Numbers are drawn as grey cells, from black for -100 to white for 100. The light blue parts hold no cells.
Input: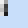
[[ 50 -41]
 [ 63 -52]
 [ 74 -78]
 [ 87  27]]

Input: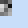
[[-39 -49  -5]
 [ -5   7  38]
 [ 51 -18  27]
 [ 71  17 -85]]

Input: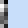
[[-29  -5]
 [-18 -39]
 [  5 -63]
 [ 29 -97]
 [ 39 -73]
 [ 72 -29]
 [ 95  18]]

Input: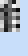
[[-60 -36 -25 -49 -92]
 [ -1 -49 -25  10 -49]
 [ 10 -80 -13  58  33]
 [ 23 -80 -13  81  33]
 [ 46 -70  -1  93  71]
 [ 58 -60 -13  93  46]
 [ 71 -70 -36  10 -92]
 [ 81  58 -13 -80  71]]

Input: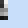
[[-87 -76]
 [-66  67]
 [-55  90]
 [  4  14]
 [ 25  45]]

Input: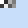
[[-53  87 -28  19]
 [100 -65  41  -3]]
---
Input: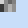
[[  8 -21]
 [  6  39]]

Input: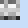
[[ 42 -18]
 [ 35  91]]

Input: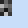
[[-20 -56]
 [ -2 -19]]

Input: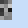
[[-33   8]
 [ 10  57]]

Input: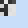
[[ 82 -61]
 [-61  77]]

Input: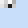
[[ 65  98]
 [ 54 -76]]

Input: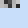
[[-62 -39]
 [ 38 -55]]
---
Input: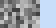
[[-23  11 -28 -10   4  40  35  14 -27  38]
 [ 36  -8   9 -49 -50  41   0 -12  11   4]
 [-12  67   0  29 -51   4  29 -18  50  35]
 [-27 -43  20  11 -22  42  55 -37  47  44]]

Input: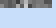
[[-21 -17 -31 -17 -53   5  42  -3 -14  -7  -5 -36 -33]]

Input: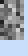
[[-80  -3  18  13 -25  24]
 [-14 -17 -25  61 -11  15]
 [-12  -2  50  27  20 -24]
 [-49   8 -45   1 -42  52]
 [-52 -39  -3  -6  36  12]]

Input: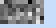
[[ 59 -59 -33   3  17  13  18 -97 -18  31  12]
 [-22  -6 -25 -44   8 -52 -20  -4 -45  61   0]
 [-10   4  42  14  38  -5   9  26  -3  56 -75]]

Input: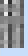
[[-26  87 -64  41  25 -25]
 [  2  30  -8   9  12 -22]
 [  1   5  -1   2   4  -3]
 [ 26  29 -38  -1  14 -35]
 [ -5  44 -40  13  25 -23]
 [ 17  31 -32   0  23 -29]]

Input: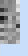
[[ -6  14   1  13  82]
 [-59 -24   9  18  76]
 [-84 -42  39  -6  48]
 [ 46  25  48  23 -53]
 [ 45  34  22  28  14]
 [ 47  36   6  13  51]]

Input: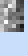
[[ 42  17  31  63 -39 -54]
 [ 36  77   0  32 -48 -25]
 [ 39  21 -20   0 -22 -56]
 [ 51  11  16  54 -38 -82]]
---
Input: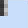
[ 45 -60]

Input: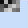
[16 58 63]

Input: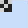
[63 65 66]

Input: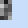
[ 1 -4 13]

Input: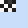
[-78 -78 -82]

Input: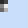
[-44   6]
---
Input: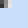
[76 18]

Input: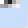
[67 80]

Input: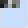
[  1 -43]

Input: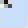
[70 35]

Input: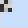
[ 59  59 -61]

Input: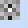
[ 5 52 99 26  1]
